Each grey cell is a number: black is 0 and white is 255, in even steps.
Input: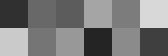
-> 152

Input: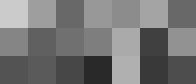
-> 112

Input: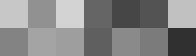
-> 158

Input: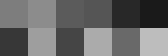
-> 69

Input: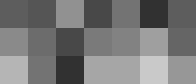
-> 72

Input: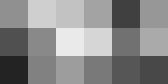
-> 234

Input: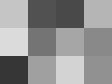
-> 166

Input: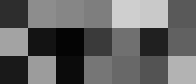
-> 4

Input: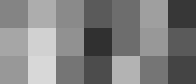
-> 145

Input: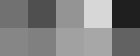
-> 161
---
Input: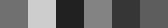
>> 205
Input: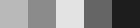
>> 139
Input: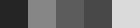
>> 134
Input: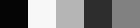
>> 247
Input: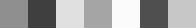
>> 63
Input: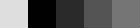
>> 1
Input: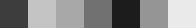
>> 196
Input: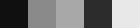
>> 138
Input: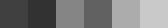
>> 50
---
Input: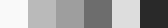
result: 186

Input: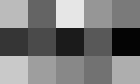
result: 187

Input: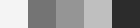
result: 149

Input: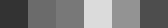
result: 120

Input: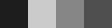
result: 79

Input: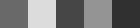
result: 105

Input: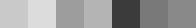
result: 180
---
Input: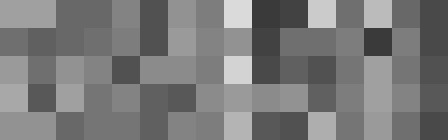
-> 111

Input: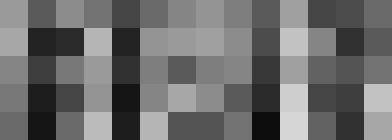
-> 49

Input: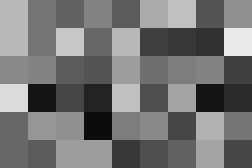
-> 164

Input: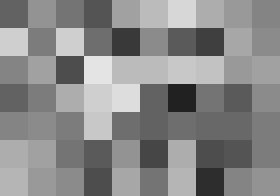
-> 132

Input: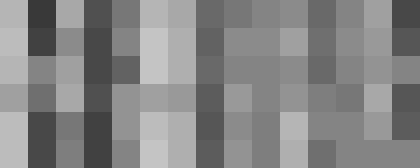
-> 132

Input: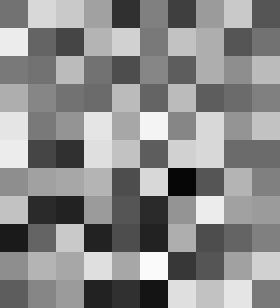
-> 229

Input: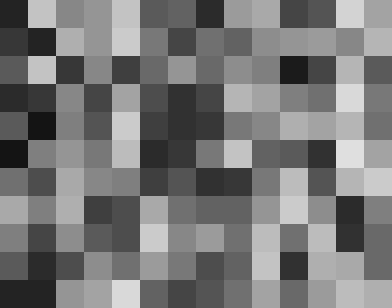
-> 188

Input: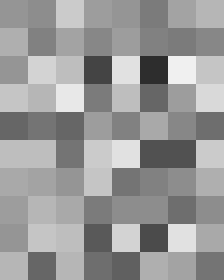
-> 163

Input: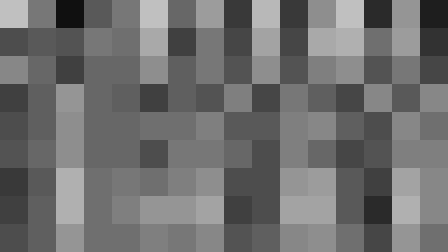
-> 149
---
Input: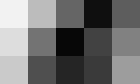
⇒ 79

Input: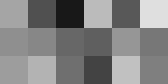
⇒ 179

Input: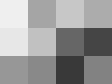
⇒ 137

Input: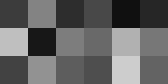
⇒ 146

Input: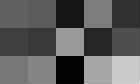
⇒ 132

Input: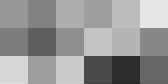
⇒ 157
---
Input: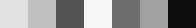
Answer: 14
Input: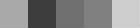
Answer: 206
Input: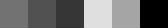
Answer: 0
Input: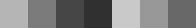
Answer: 104
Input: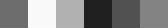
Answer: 131
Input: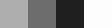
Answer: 253
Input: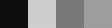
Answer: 157
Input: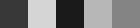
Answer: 133
